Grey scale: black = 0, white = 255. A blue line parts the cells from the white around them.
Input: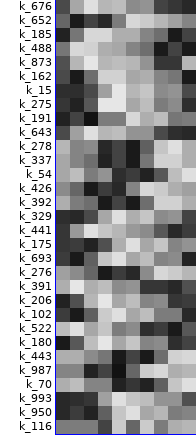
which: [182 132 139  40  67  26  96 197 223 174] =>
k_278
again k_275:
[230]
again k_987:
[132]
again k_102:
[124]
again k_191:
[124]

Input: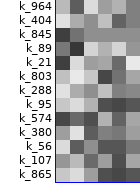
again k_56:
[86]
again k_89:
[212]
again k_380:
[158]
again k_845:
[143]

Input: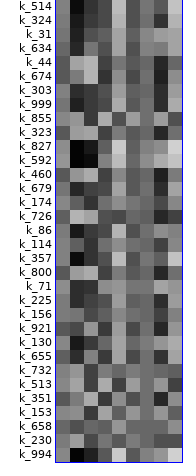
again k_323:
[88]
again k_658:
[103]
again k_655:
[163]
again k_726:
[95]

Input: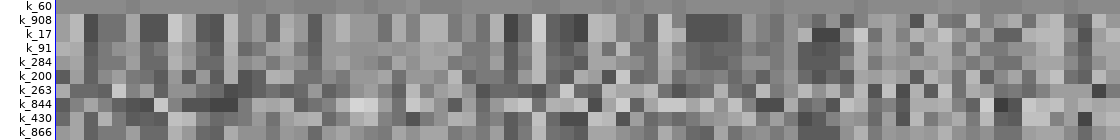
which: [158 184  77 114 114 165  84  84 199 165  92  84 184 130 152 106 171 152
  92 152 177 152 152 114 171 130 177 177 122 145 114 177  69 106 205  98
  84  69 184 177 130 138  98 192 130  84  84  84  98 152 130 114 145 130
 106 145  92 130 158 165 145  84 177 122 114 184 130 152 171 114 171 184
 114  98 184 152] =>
k_908
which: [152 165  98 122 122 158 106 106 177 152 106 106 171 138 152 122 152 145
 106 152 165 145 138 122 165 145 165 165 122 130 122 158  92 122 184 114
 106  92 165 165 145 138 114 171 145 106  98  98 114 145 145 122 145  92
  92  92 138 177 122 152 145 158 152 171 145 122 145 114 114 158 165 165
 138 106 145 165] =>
k_284
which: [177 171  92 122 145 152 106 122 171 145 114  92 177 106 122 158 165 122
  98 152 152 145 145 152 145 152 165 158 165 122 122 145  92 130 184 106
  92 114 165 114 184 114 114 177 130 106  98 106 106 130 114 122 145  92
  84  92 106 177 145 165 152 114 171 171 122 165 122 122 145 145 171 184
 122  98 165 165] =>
k_91
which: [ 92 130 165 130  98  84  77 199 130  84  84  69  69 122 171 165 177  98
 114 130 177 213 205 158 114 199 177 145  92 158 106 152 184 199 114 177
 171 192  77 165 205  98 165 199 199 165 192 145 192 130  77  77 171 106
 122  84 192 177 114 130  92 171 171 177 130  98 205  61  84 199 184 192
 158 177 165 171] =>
k_844
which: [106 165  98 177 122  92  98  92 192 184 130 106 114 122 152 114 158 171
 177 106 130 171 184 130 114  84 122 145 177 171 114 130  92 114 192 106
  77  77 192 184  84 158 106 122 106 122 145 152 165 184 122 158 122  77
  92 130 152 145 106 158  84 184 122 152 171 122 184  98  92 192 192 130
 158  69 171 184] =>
k_430
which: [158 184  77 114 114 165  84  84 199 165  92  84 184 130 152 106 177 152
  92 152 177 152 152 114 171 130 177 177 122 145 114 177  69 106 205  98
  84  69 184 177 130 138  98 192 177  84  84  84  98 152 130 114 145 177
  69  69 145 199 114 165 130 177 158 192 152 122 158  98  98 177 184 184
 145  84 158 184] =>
k_17

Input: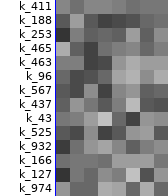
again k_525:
[89]
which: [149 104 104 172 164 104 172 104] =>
k_974
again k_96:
[104]

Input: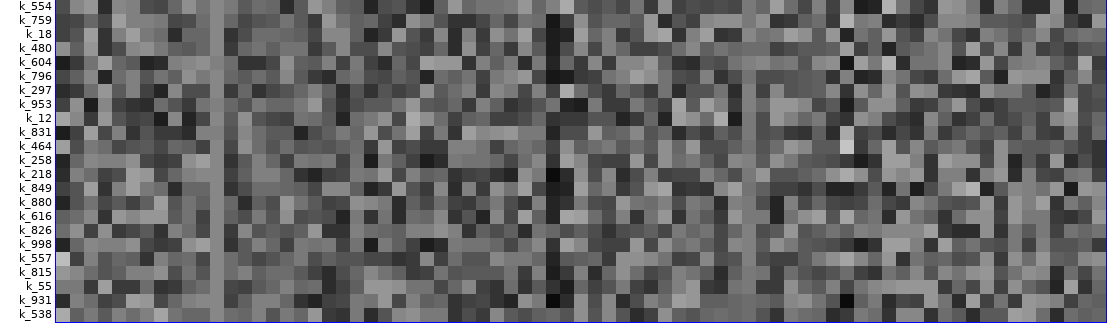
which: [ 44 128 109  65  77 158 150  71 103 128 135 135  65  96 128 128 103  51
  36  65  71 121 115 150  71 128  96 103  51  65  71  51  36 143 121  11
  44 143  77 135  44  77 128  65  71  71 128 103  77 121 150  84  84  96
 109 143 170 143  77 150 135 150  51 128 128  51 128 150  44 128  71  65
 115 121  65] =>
k_218
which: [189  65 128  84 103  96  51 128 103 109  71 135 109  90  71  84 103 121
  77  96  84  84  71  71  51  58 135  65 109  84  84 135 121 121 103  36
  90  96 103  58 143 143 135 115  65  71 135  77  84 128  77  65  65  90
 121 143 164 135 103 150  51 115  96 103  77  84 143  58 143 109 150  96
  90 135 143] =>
k_557
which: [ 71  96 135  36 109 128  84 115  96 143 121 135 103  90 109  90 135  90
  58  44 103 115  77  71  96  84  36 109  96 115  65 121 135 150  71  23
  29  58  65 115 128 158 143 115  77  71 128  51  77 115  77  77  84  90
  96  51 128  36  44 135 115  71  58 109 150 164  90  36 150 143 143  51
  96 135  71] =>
k_796
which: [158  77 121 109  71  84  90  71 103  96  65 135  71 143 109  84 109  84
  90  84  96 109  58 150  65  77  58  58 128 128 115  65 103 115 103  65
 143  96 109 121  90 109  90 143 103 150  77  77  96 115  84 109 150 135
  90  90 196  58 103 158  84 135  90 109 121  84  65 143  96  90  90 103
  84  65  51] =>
k_464
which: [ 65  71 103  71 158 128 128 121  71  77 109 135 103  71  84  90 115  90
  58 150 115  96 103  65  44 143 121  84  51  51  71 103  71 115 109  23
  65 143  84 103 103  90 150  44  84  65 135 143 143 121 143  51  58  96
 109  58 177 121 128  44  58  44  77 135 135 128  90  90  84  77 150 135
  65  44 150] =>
k_759
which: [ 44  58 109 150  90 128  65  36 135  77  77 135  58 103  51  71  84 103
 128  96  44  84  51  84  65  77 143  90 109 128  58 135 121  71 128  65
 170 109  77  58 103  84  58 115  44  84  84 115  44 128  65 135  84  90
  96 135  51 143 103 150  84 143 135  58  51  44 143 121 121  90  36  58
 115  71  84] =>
k_297

